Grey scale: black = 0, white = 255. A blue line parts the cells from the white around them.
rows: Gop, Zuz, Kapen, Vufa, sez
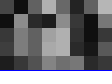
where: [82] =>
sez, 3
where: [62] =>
Vufa, 1
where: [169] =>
Vufa, 4
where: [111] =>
sez, 5
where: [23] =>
Vufa, 7
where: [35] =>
Gop, 6

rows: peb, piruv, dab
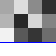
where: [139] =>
peb, 3
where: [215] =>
piruv, 3
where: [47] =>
peb, 4
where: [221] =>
peb, 2
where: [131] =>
piruv, 4
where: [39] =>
piruv, 2

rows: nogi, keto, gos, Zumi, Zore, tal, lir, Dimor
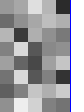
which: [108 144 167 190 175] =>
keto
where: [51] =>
tal, 5
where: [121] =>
gos, 5
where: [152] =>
nogi, 1
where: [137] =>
Zumi, 4

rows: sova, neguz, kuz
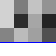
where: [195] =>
sova, 3
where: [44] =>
neguz, 2
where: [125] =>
sova, 2
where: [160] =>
kuz, 3

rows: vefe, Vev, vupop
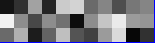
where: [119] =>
vefe, 10
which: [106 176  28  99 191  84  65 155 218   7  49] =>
vupop
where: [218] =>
vupop, 9
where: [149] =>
Vev, 11

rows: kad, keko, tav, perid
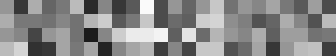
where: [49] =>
perid, 3
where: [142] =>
keko, 17
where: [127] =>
keko, 18

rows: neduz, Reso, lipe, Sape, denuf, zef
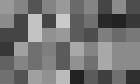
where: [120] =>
lipe, 10
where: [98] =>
denuf, 1
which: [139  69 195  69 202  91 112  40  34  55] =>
Reso
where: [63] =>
zef, 8
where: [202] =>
Reso, 5

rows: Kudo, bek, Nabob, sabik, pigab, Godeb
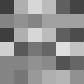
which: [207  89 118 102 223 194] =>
sabik
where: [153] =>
Godeb, 3
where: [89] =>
sabik, 2
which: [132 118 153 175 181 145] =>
Godeb
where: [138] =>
pigab, 4

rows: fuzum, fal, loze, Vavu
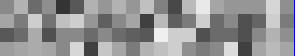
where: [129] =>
fuzum, 12
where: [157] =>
Vavu, 1
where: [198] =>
Vavu, 8
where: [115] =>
fal, 4
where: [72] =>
fuzum, 13
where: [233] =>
fuzum, 15

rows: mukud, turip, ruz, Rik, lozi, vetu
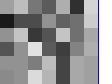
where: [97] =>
turip, 5
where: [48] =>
mukud, 6
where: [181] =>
vetu, 4
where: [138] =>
vetu, 1
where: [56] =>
ruz, 3
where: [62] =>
Rik, 5

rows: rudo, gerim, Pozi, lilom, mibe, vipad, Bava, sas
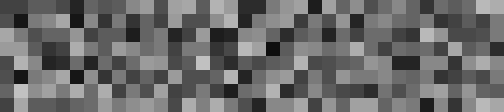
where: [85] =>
rudo, 8
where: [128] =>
sas, 15
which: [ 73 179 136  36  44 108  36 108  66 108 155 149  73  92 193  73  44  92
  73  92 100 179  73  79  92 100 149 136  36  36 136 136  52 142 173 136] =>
mibe
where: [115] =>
Bava, 28
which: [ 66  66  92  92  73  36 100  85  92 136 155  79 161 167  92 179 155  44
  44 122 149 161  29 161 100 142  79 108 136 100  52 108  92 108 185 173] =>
rudo
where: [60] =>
gerim, 22

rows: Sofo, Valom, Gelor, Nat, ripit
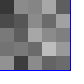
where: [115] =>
Nat, 1
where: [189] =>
Nat, 4
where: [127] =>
Gelor, 5

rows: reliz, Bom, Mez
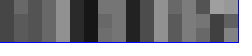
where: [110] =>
Mez, 8
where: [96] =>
Bom, 17

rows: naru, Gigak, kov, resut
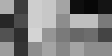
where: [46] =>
kov, 2
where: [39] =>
Gigak, 1
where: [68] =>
kov, 8
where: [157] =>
resut, 1
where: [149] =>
kov, 4

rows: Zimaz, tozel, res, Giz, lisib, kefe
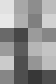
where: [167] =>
Zimaz, 2
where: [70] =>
res, 2
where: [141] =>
Zimaz, 3
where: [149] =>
lisib, 3
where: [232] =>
tozel, 1
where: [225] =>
Zimaz, 1
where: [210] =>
tozel, 4

